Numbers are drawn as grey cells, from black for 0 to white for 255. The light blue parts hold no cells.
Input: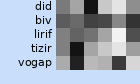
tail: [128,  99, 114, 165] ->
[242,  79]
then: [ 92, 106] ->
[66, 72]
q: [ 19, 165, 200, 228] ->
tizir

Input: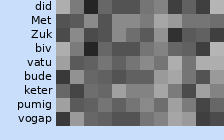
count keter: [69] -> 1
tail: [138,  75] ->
[ 83, 138, 110,  90, 146,  49,  90,  97,  63]
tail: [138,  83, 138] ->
[138, 123, 166, 154, 117, 117, 110]
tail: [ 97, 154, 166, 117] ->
[ 83, 154]
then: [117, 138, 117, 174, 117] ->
[174, 174]
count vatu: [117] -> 4
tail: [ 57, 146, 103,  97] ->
[ 83,  97,  97, 154, 166, 117,  83, 154]

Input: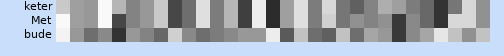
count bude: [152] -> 5
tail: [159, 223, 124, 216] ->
[118,  96, 131, 174, 159, 124, 104,  51, 118, 216, 145]
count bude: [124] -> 1
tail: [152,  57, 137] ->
[166, 230, 194, 145, 194]
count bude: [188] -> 0
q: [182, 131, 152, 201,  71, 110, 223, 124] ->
keter
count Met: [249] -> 2

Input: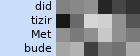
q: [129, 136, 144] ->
did
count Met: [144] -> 3
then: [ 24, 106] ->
[214, 208]
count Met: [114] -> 0
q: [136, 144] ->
did
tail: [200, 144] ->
[122]

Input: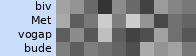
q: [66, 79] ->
vogap
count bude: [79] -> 1
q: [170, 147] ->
bude
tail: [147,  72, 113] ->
[100]
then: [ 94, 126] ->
[113, 100]
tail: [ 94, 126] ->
[113, 100,  79, 170, 147, 162, 120]
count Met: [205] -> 2

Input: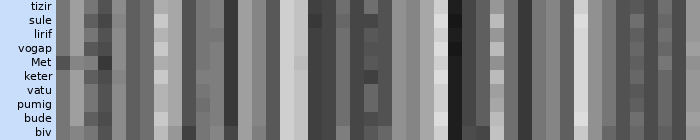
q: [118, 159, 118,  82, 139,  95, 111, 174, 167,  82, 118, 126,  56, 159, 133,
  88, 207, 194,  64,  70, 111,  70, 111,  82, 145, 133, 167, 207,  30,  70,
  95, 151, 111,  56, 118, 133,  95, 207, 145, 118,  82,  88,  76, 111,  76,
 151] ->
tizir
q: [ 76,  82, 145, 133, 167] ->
bude
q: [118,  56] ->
lirif
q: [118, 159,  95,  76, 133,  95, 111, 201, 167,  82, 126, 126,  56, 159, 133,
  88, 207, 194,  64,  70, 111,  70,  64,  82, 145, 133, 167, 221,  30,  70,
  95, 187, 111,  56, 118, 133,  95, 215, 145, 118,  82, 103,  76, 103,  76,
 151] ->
keter

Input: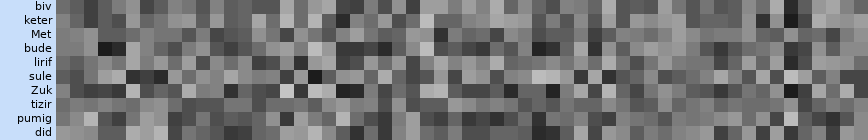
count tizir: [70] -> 1
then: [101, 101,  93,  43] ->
[50, 93]
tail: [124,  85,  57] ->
[ 85, 109, 117, 138,  57,  70, 145,  93, 138, 138]
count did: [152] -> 6
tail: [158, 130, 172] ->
[101, 138, 101,  78, 130, 124, 101, 172,  85,  93,  85, 158, 117,  85, 117,
  85,  93, 138, 109, 172,  43,  93, 152, 166, 130, 101]
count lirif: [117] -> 8
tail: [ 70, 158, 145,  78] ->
[130, 138, 188, 180, 152,  57, 166,  50,  85, 101, 138,  78,  93, 109, 130,
 166, 130,  85, 166,  78, 188, 158,  93, 130,  70,  70]

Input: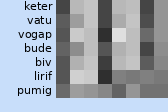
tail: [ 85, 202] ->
[190,  47, 223, 190, 106, 149]
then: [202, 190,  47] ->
[223, 190]
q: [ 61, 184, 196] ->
biv
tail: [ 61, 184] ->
[196,  92, 135]
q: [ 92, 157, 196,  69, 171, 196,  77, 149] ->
vatu

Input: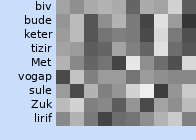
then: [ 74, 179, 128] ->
[149, 210]
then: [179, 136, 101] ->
[116,  68]
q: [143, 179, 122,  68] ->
bude
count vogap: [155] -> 3

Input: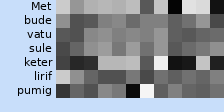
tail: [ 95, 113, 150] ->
[73]
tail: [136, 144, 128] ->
[136, 128, 150,  95,  88, 101, 107]
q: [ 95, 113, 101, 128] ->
lirif
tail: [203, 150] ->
[177, 183, 177, 189,  88, 196,   4, 225, 218,  18]
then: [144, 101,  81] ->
[ 81, 120]
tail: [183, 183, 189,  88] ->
[239,  18,  24, 196,  32]
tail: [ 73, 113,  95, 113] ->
[101, 128]

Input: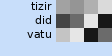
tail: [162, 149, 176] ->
[218]
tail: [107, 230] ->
[23]
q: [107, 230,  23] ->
did

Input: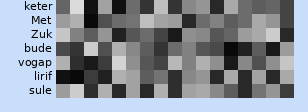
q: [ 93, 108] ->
Met
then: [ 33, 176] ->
[162,  93]
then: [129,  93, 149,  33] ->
[ 86, 108]
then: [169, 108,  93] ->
[101,  68]
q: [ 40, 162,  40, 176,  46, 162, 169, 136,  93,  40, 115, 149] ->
sule
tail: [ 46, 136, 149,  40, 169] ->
[ 40, 162,  40, 169]
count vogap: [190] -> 0

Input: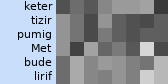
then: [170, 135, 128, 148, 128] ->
[207, 184]
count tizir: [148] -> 2

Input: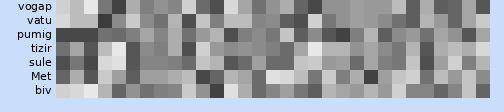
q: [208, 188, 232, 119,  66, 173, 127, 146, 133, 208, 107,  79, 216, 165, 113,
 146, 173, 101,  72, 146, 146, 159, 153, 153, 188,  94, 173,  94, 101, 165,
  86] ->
vogap
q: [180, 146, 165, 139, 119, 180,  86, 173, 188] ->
tizir
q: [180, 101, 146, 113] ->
biv
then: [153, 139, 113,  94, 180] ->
[153, 101]

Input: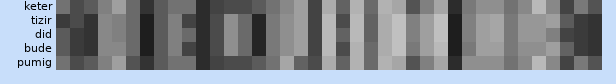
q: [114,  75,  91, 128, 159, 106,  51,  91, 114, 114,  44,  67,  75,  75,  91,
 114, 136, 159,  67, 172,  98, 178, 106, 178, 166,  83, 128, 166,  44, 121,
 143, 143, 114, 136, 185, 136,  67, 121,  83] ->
keter
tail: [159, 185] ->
[ 30, 121, 159, 159, 121, 143, 143, 159,  98,  59,  51]
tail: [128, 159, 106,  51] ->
[ 91, 114, 114,  44,  67,  75,  75,  91, 114, 136, 159,  67, 172,  98, 178,
 106, 178, 166,  83, 128, 166,  44, 121, 143, 143, 114, 136, 185, 136,  67,
 121,  83]
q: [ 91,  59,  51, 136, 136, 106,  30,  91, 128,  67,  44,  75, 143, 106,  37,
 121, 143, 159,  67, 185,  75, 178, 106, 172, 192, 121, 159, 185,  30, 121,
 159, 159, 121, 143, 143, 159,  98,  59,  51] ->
bude
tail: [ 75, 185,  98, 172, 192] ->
[128, 159, 192,  30, 128, 159, 166, 121, 151, 151, 159,  91,  59,  51]
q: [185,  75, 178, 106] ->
bude

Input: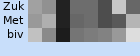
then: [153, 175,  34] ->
[103, 109]
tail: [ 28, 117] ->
[124, 130, 153, 221]
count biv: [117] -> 1
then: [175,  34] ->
[103, 109]
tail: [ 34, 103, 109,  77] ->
[ 89, 181]
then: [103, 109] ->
[77, 89]

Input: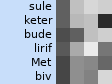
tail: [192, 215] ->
[207]
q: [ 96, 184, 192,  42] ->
keter
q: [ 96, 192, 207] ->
bude
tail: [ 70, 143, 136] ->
[103]
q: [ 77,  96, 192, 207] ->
bude
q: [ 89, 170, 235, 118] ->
lirif
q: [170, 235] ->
lirif

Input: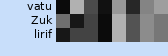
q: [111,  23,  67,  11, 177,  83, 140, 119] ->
Zuk
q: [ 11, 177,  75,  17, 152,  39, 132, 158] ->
vatu

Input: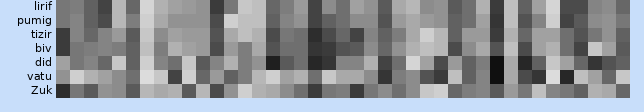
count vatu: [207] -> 3
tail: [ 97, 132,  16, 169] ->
[ 75,  53, 220,  39, 191, 161, 103, 199]
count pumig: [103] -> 0
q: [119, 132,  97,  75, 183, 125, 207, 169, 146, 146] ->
pumig
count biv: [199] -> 1
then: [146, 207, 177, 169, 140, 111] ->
[ 59, 119]

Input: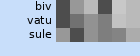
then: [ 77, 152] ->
[186,  77]
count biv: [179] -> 0
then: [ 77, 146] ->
[126, 132]

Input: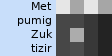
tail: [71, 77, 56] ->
[35]
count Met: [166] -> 2
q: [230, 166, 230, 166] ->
Met
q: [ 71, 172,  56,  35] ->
Zuk
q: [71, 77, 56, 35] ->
tizir

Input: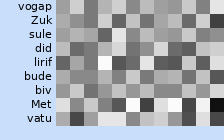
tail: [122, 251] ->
[ 87, 107, 229,  94,  87, 201,  94, 223]
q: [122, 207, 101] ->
Zuk
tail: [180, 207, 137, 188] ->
[159, 151, 201, 129, 229]
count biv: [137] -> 2
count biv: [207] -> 0
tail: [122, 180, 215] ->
[115, 144, 215, 107,  94, 194, 207]

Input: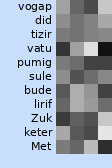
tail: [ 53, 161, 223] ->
[17]
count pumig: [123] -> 1
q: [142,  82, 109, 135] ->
sule
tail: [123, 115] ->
[129, 135]

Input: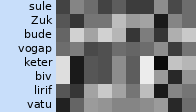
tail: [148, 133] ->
[133, 141, 155,  40, 109]
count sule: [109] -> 2
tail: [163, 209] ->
[182,  54, 125,  54, 175, 201]
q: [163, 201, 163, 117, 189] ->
lirif

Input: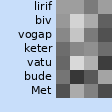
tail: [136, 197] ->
[123,  81]
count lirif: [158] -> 3

